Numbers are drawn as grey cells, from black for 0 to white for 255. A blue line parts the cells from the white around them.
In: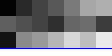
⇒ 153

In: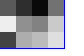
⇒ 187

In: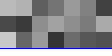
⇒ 154

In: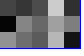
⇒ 91

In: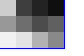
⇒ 178

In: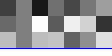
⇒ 189

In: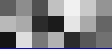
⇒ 120

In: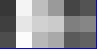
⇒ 184

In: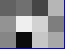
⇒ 198

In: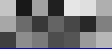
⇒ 122
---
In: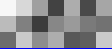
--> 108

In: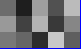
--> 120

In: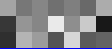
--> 47

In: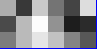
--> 124

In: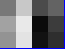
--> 147

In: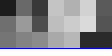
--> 117

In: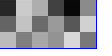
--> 187

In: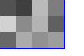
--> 104

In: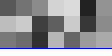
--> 121
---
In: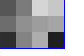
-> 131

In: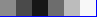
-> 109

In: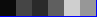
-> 95

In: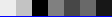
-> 71

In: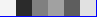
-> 161

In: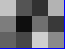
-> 71

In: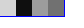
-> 15

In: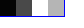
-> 73
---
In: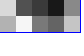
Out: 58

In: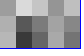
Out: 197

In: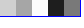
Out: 252

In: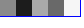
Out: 169

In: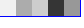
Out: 205

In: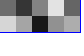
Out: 131

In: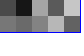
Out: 165

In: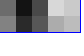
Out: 73

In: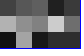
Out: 95
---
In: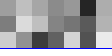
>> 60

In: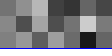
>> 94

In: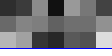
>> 53

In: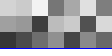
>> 110

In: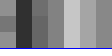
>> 102

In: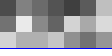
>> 176

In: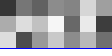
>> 153
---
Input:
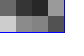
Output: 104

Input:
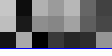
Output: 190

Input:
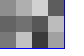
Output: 100

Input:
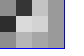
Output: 45

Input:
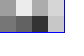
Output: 158

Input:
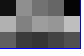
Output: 177

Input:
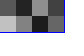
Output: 88

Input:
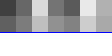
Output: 64
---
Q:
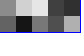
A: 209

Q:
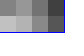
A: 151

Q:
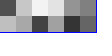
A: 199

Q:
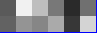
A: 241

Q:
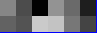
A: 76

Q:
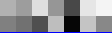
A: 157

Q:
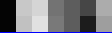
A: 200

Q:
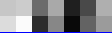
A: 204

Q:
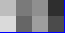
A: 122
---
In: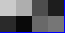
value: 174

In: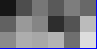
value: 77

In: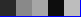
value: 137

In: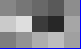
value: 118

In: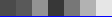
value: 89

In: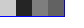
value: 37

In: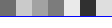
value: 202

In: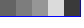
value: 125
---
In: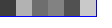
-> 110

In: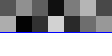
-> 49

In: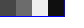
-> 238

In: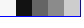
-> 101

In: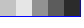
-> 146

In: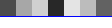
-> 208

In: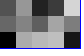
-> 184

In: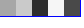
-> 45

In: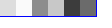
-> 141

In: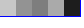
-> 126
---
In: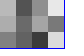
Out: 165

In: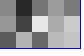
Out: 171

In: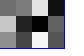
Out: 2

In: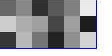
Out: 159

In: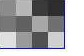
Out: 168

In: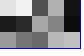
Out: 132
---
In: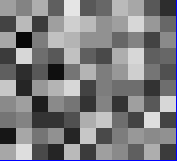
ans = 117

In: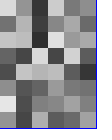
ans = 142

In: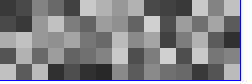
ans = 172

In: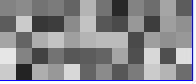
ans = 166

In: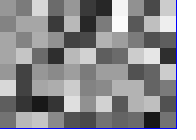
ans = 216

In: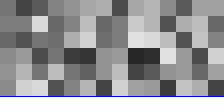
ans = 139
